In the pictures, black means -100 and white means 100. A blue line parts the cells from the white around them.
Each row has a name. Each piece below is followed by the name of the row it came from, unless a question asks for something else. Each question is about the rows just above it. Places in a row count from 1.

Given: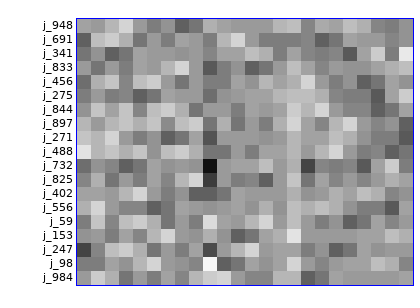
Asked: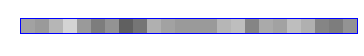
j_948
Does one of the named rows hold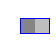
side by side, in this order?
yes
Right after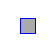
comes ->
[27]
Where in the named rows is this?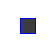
j_825, 10
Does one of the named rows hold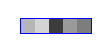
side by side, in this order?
yes
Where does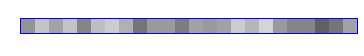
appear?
j_844
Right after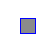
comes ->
[49]

